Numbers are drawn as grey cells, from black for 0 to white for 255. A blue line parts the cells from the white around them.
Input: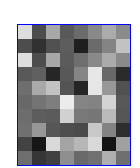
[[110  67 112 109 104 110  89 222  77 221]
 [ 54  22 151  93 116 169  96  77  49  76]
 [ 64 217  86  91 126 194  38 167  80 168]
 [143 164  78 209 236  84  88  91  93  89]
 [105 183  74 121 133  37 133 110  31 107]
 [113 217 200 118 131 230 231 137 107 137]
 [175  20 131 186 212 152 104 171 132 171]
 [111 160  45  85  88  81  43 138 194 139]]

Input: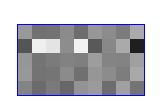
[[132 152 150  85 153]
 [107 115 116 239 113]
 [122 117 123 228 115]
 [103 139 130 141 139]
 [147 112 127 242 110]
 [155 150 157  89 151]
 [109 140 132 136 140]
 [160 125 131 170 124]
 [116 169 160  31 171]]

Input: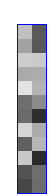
[[ 70  83 200  95 212 106 110 226 170 204 162 192]
 [108 110  42 182 171  45 139 179 172 202  88  89]]

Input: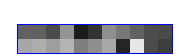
[[167  97]
 [174  97]
 [158  75]
 [179 148]
 [126  29]
 [143  51]
 [168 143]
 [ 37 120]
 [230  97]
 [ 75  76]
 [ 62  74]]

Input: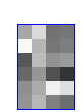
[[148 143 104  87 248 166]
 [182 171 150 188 181 218]
 [128 241  81 145 118 114]
 [109 222  52 154 126 119]]

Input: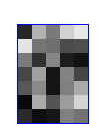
[[ 43   9  88  70 123 228  38]
 [ 14 171 137 161  49 116 177]
 [ 22  84  21  21 134 112 122]
 [128 157 127 131  29  75 208]
 [114 212 170  69  18  78 231]]

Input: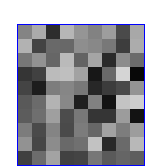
[[ 64 146 124  92  89  68  53 119 178 132]
 [108  70  74 111 107  29  65 146  67 171]
 [163 140 132 159 179 125 187 102 105  45]
 [ 65 105  74  76 136 134 191 186 104 182]
 [ 68 112 124 120  31 120 162  99 142 149]
 [119 194 103  53 129  39  23 165 136 130]
 [ 90  41 162  53  19  60 105  42 120 157]
 [101 106 125 156 195  73 213 140  61  74]
 [ 94 184 157  19 206 148   8 107 172 168]]
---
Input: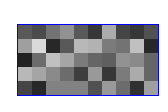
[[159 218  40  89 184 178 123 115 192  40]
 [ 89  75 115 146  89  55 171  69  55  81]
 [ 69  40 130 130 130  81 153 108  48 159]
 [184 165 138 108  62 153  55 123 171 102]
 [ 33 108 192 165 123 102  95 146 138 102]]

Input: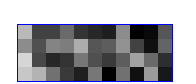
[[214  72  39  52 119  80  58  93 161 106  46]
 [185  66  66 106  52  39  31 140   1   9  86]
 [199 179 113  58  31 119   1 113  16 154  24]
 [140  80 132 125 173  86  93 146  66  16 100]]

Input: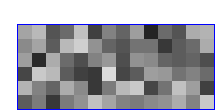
[[ 92 123  56 123 146 193 164 130 123 138 146 172 130 201]
 [164 185  84 107 193  64 130 100 158  36 107  84 172 179]
 [138 164  92 185 207 146 100  84 115 115  56  92 107 172]
 [179 130 100 172 138  56 123 185 201  70 115 193 158  64]
 [158  42 172 107  78 130 152  78 146 138 100  92 100  78]
 [ 70 201 185  92  64  56 219  70  92 158 152 115 130 107]]

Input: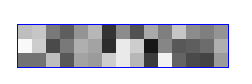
[[249 205  74 121 175 163  45 234 205  23 134  88  94 108 175]
 [190 198 121  94 148 183  52 140  81 169 127 198 140 127 148]
 [115 115 190  88 163 155 205 234 183  60 242 100  74  68 155]]

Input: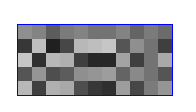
[[ 55 190  32  71 184 190 198  85 143 115  63]
 [ 85 149  78  92 143 149 157 100 137 115  85]
 [143 131  92 123 131 115 115 131 100 123 107]
 [184  63 176 169  78  55  47 157  71 123 149]
 [198  47 184 176  63  39  39 163  63 115 169]]

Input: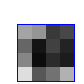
[[134  12  43  28]
 [164 149  57  71]
 [102  20  65  35]
 [222  87 114 177]]
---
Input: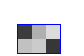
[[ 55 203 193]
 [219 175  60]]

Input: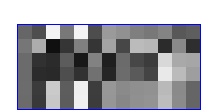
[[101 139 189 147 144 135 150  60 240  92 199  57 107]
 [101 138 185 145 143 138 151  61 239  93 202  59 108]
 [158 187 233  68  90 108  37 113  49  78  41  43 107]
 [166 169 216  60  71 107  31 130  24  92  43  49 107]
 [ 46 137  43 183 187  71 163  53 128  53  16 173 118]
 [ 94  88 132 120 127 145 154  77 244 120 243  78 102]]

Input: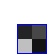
[[ 20 191]
 [ 71  36]]

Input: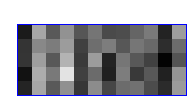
[[155  43  76 113 108  70 140  54 144  89 166  36]
 [149  33  88  57 125  32 107  64 227 121 172  18]
 [ 84   3  65  88 118  35 156  58 179  88 158  53]
 [108  45 105 118  87 125 110  64 156 124 136  52]
 [157  35 122 101  77  74 117  86 146  89 166  27]]

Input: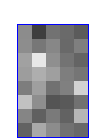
[[104 113 140 169  98]
 [182  98 122  96 133]
 [113  89  84 142 193]
 [210 128 113 159 125]
 [117 126 159 174 157]
 [100 115 143 231 161]
 [127 105 135 119 141]
 [ 91 106 114  62 140]]

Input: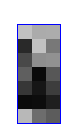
[[ 92 109 184]
 [ 31  13  11]
 [ 61  22  55]
 [ 87  10  95]
 [145 142  73]
 [120 194  41]
 [172 171 193]]

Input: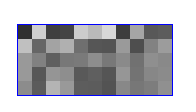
[[144 125 119 136  83  92  93 153 180  91 140]
 [139 135 115 150  85  95  89 142 149  87 153]
 [137 143 113 138 120 141 122 120  95 129 153]
 [156 130  78 154  84  86 111 176 163 102 192]
 [ 92  88 165  61 216 186 204  68  63 207  48]]

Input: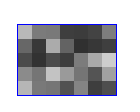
[[ 78  62 132  81 117 121 182]
 [161  84 117 154 195 117 139]
 [205 169 124  61  75  50  75]
 [ 63  55  48  99 171  56 103]
 [125  67  60  62 121 123 184]]
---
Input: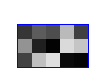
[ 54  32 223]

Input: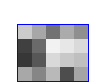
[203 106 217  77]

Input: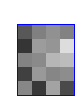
[ 88 156 182 141]

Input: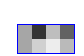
[166 208]

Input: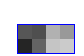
[ 86 100]

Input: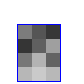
[124  96  99]

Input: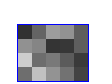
[ 49 133 121 114]

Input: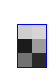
[206 156]

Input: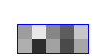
[157  45]
